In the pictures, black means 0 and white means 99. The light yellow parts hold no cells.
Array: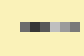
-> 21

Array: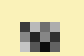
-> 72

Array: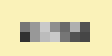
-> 59

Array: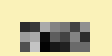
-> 22

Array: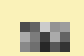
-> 39

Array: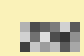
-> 30
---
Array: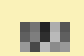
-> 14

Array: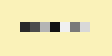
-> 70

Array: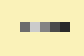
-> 51

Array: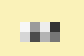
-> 92

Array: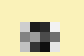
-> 16

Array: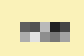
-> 72

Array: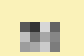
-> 83

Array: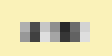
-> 77

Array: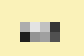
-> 75

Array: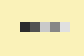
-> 78
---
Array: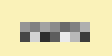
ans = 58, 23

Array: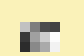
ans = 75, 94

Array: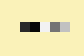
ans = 16, 75

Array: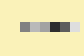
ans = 50, 86

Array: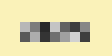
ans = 71, 24

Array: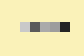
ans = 78, 14

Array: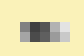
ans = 50, 78
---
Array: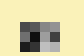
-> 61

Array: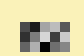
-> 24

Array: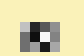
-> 96

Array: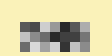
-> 25

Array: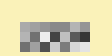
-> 35

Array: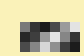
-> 52

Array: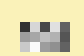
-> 69
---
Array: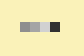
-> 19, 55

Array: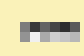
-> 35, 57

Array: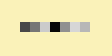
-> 71, 28

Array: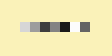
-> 39, 83

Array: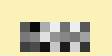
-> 34, 25

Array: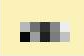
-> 92, 3
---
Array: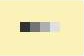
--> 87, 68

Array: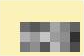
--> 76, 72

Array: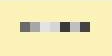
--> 88, 83

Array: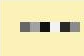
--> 94, 63

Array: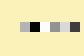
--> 98, 84

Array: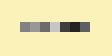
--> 77, 59
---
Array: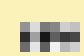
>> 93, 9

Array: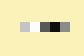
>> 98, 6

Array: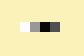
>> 98, 3

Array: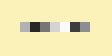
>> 97, 15

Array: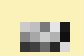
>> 89, 6

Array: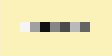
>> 95, 7

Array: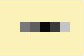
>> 76, 4

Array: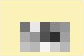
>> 95, 18
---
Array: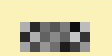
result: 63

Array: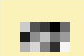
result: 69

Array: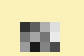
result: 60

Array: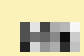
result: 13

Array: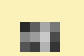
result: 33

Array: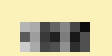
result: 79
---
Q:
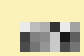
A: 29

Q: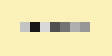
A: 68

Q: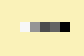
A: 39

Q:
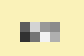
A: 94

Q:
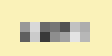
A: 88

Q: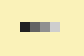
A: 56

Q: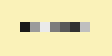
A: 19

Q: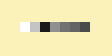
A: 39

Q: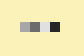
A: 87
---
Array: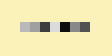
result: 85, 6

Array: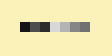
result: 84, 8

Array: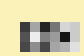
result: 92, 9

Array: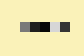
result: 83, 3

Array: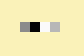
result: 97, 2

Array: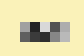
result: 84, 14

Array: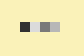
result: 85, 19

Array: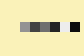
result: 92, 5
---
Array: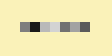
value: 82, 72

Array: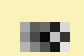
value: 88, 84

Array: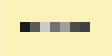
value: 79, 62

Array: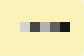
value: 82, 69

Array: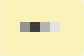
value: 88, 70

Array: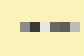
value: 89, 73
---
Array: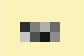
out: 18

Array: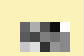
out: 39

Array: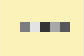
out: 48

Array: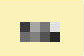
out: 23

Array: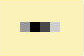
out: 59

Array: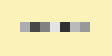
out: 67

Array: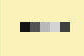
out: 8

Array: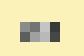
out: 54

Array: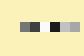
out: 46
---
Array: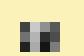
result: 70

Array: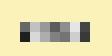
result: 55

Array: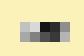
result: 8

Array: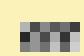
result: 66

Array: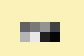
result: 47

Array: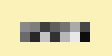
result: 45

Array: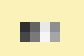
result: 39

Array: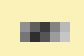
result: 23
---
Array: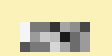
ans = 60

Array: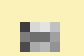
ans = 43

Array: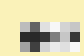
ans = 16

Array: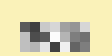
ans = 30

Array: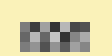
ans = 71

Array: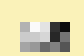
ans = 79
